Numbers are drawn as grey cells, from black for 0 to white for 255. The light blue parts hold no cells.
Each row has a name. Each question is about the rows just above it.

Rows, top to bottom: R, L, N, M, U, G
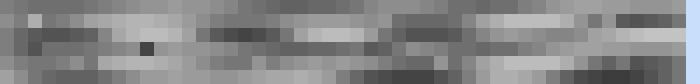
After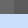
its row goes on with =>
[ 83  83  90  98 133 167 180 188 188 180 161 118  90  76  68  76  90 118
 161 180 188 188 180 155 118  98  83  83  83  90 111 133 148 155 148 141
 133 133 141 161 167 180 188 195 195 195]
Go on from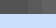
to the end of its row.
[133 167 180 188 188 180 161 118  90  76  68  76  90 118 161 180 188 188
 180 155 118  98  83  83  83  90 111 133 148 155 148 141 133 133 141 161
 167 180 188 195 195 195]
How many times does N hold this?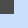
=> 2
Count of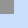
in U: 6

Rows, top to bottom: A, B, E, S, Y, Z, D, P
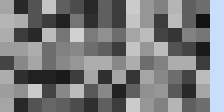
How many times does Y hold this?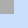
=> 5
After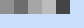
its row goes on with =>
[ 53 129 117]
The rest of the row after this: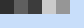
[129 181  95 109]
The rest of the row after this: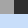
[165  53 165 136 109  68 188]
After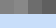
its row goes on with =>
[ 60 196 150 188  83  68  26]
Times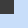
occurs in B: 3
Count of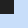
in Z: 2

